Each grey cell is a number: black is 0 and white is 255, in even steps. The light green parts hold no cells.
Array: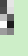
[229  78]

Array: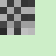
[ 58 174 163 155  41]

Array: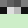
[124 185]

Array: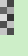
[ 69 102]

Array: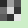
[ 84 215  91]

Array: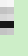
[246 194]

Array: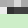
[169  65]
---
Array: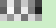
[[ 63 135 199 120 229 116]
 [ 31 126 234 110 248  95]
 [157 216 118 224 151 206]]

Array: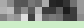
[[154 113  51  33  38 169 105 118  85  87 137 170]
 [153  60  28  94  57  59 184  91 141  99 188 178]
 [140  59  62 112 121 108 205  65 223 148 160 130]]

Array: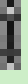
[[135  25 132]
 [104 199 116]
 [ 50  79  55]
 [139  20 137]
 [138  21 136]
 [126  33 123]
 [130  29 127]
 [ 61  58  62]
 [125  34 122]
 [102 193 114]]

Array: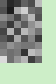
[[188  77  97  55  40  95]
 [ 95 109 207 171  29  80]
 [ 83 184 133  72 115 140]
 [175 145  92 138  57 104]
 [116 154 185  71 178  68]
 [ 58 132  85 168  60  88]
 [138 117 118 127 146 114]
 [169 189  51 121 111 130]
 [107  62 181 149 111 218]]

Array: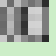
[[ 44 135 114 141 187 108 195]
 [124 209 207  52 119 182 106]
 [124 197 192  66 122 170 112]
 [124 211 210  50 118 184 105]
 [124 203 200  58 120 177 109]
 [ 42 136 113 140 193 106 200]]

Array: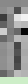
[[138 136 137 137]
 [169  79 154 142]
 [242 227 133  60]
 [183 190 131  98]
 [  6 104 123 206]
 [176 185 131 103]
 [173  71 157 144]
 [168  83 153 141]
 [174  68 157 144]
 [171  76 155 143]
 [179 187 131 101]]

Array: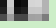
[[179 215 213  16   8 203  21]
 [179 200 199  31  22 191  33]
 [125 163 161  71  72 157  76]]

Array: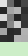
[[ 70  36 104 226]
 [ 46 180 165  38]
 [ 57  36 123 217]
 [ 55 208 135  42]
 [178  45  41 166]
 [175 178  43  46]]
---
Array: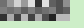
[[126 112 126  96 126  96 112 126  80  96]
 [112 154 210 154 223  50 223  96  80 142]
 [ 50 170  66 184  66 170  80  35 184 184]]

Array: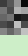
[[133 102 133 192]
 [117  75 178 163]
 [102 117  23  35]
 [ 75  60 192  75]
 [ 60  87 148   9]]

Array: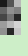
[[156 185 211]
 [144  39 198]
 [ 99 144 128]
 [ 70 115  39]
 [ 25  84 185]]

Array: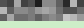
[[182  96 138 138 123 153 166 153 109  81  81 109]
 [ 96 166 109 109 123  96 123 138 123 197 182 153]
 [ 81  66 166  66  81  29 138 138  96  41 182  66]]

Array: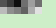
[[187 142 126  98 173 225]
 [ 82  56  14 111 158 111]]

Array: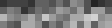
[[182 141 126 141 169 126 198 156 126 112 169 169 198 210 141 156]
 [126  97  82 169 169 141  82 126  97 141 182 112 182  97 156 169]
 [ 97 126 112  52  82 112  97 112 156 141 112 156  82 156 156  97]
 [ 52  66  66  66  52  97  97  82 112  82 141 126  82  36  52  66]]

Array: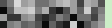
[[158  53  53 142 158  66  41  66 126  98  10 112 112  66 142]
 [ 82 126 217 158 174 112 112 142 174 190 158  66 174 158  82]
 [ 25 126 142  98 112  82  10  98  53  25 205  10  82 126 158]
 [ 10  98 190 190 205 126 174  53  25  82 158  98 205  82 126]]

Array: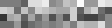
[[207 194 109 194 138 207 194 178 165 165 207  97 178 207 109  81]
 [125 125 125  97 221 221 236 138 152 194 178 251 152 152 236 221]
 [109 109 152  81 109 125 138 125 138 165 125 194 178 178 221 138]
 [ 52 165 178  97 165 109 152  81 138  81 207  81  65  65  97 138]]

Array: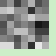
[[219 219  95 163  49 231 177]
 [191 205 147 147  49 131 119]
 [131 119  79 147 177  95 131]
 [119  95 131 163 205 163 163]
 [107 147  64 119 177  79 107]
 [ 95 147 191 191 131  64  64]
 [ 79 163 107 131 107  21  36]]
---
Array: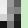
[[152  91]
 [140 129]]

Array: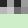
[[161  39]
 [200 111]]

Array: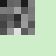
[[ 99 105]
 [121 161]]

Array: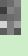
[[108 135]
 [130 117]]

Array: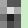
[[ 86  84]
 [222 173]]

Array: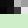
[[ 15 185]
 [ 19  59]]

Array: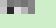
[[119 128]
 [ 42 223]]
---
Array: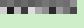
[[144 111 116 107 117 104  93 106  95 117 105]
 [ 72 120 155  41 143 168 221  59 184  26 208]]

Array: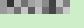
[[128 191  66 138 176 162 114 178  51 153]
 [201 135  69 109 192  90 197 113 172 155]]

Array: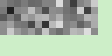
[[202 147 131  62 117 218 130 131 108 105 123 106 115 135]
 [153  64 204 102 114 137 141  78 134 188 139 133  32 121]
 [173 180 127 114 121 175 146 183 178 151 169  93 124  90]
 [171 125  99 140 129 216 185  53 159  72 117 121 159 141]
 [138 221 176 184 132 110 130 196 115 156 134 155 201 140]]

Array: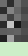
[[ 81 112  45 109]
 [ 70 100 132  45]
 [ 83 114  66 123]
 [ 70  22 195  43]
 [ 78  99  96  93]
 [ 68  72 160  32]]

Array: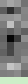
[[114 153 166 148]
 [134  96  46  93]
 [131 156 147 145]
 [152 122 192 125]
 [ 96 117  94 111]
 [142  56   5  99]
 [116 117  68 108]
 [122 116  70  98]
 [145 115 120 119]
 [125 178 196 144]
 [105 138 129 126]]

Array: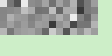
[[157 120  82 178 133 161 113 163 135 141 235  82 118 226]
 [130 121  57 171 172 103 190 117 114 171 191 143 137 133]
 [155 104 130 237 145 173 144 157 141 129 152 155 176 134]
 [179 117 118  73 162 145  58 153 158 134 156 140 160 138]
 [157 183 144 178  85 163 203 104 144 163 159 152 119 182]]

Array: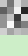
[[173 217 117 198]
 [ 37 241 138  96]
 [214  58 194 148]
 [127  92 249 148]
 [179 191 164 208]]

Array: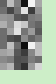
[[168 244  19 127 189  99]
 [147  61 226 114  71 112]
 [129 122  77  88 144 150]
 [101 117 199 217 144 175]
 [ 88 155 117 226 162 110]
 [121 100 139  68  79 109]
 [190 242  13 107 191 109]
 [192 135  60  87 172 162]
 [109 124  83  79 126 137]
 [214 155  48  82 181 159]]

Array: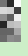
[[250  41 115]
 [ 63 209 216]
 [239  95 141]
 [196 188  38]
 [167 101 100]
 [133 139 105]]
